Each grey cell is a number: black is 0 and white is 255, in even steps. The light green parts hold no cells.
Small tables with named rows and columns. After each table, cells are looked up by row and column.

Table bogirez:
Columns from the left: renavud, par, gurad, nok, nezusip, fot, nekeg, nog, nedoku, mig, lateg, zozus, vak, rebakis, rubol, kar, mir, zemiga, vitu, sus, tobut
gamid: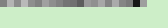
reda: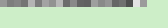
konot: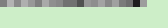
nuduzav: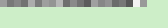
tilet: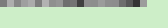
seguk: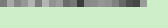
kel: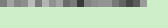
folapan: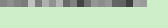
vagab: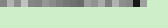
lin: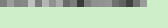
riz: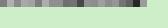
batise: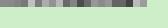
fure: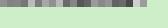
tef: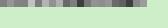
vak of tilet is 142
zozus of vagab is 106
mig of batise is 106
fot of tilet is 125
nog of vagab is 139
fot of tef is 124
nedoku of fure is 185
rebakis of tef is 146
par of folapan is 143
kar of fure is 149
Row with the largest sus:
nuduzav

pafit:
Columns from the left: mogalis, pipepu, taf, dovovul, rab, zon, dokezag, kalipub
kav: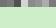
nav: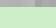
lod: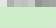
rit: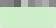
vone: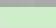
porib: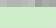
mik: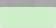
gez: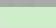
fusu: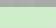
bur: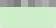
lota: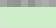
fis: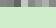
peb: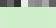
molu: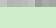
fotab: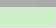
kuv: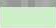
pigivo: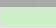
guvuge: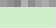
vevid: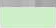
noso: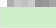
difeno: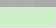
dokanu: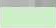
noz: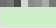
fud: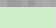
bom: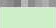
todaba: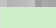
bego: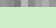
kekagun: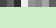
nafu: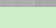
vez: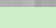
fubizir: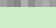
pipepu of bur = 142
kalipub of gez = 170
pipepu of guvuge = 144
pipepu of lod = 177
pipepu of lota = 150
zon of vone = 169
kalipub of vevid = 167
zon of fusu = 169
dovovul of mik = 167
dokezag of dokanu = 171
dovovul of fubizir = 175
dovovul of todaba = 186
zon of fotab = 169
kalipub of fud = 166
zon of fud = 167

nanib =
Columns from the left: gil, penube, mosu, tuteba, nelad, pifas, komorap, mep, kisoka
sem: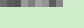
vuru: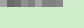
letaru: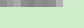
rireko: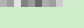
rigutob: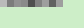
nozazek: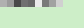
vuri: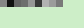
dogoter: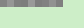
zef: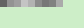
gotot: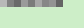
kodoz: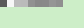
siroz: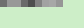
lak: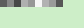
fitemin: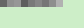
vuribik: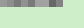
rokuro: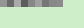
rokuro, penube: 106
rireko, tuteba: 131
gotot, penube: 129
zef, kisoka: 170
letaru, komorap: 138
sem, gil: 111
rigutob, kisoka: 158
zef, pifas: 139

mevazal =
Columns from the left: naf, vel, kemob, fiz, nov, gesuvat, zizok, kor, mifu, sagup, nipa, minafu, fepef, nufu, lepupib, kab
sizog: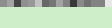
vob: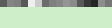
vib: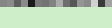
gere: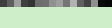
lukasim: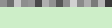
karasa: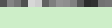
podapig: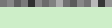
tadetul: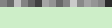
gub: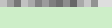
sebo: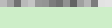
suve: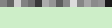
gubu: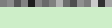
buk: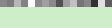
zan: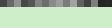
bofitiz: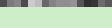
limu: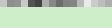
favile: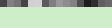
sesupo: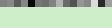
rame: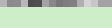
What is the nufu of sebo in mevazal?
124
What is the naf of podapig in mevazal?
119
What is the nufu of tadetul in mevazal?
149
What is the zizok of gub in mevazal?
156
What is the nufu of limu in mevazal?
203
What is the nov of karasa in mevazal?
215
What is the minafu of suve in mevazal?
134
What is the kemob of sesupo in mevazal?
92
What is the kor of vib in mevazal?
130
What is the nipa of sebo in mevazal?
99
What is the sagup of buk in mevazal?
159
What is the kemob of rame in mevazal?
140
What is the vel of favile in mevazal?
128
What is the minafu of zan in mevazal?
96
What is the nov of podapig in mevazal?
48
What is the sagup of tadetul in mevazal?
133

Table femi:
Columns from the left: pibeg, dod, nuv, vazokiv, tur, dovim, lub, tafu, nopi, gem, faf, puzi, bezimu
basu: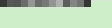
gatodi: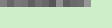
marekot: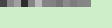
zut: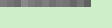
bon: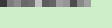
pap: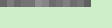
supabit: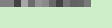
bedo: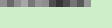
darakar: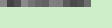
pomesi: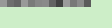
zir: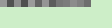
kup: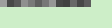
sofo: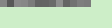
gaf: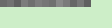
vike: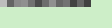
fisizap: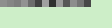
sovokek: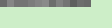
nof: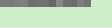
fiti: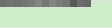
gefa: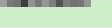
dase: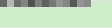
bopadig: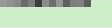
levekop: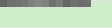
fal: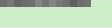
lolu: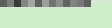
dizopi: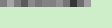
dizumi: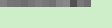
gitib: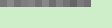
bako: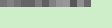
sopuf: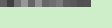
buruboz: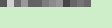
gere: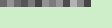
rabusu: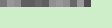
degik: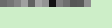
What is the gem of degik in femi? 111
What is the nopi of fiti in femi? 124
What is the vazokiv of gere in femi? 85
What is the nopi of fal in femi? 119
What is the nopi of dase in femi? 149
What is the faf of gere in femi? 179
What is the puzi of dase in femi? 148
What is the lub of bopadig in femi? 140
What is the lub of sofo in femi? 100
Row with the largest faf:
gere

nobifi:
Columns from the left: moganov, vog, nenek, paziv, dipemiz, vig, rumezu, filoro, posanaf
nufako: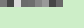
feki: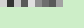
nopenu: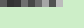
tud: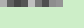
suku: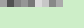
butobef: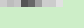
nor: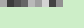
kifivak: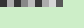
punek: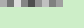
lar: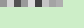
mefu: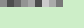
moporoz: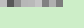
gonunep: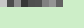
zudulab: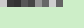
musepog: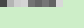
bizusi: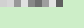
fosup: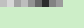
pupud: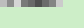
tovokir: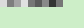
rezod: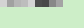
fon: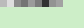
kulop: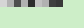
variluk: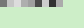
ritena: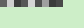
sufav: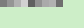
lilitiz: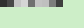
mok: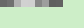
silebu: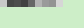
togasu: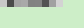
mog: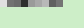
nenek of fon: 139
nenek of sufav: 178
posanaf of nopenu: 188
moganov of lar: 151
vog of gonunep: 76
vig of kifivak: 56
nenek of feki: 199
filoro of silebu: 147
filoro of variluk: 49
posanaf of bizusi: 95
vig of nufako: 134
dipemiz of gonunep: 79
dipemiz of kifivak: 189
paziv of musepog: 212
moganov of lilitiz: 48
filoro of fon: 147
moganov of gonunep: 199
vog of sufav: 149
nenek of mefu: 107
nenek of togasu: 165
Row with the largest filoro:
bizusi

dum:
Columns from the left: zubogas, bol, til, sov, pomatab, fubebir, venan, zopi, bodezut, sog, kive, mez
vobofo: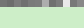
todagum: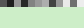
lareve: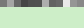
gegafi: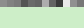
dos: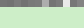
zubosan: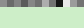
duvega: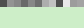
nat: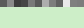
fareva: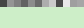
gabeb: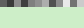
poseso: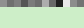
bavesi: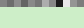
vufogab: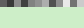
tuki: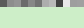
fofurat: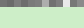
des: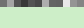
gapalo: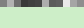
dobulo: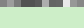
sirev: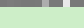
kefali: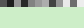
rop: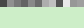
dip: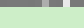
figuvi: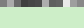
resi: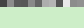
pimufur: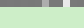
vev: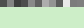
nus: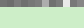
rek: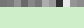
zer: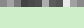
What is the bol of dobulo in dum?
157
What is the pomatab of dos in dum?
121
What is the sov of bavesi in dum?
100
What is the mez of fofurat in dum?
138
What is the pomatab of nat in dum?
121
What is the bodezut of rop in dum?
83
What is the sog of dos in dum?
233
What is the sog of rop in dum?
233
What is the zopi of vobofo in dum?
112
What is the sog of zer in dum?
233
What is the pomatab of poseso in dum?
123
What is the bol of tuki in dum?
141
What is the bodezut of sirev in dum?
121
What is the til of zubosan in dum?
131
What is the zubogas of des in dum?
113
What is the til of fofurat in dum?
125
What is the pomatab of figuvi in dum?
70
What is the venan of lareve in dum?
173
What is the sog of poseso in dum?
233

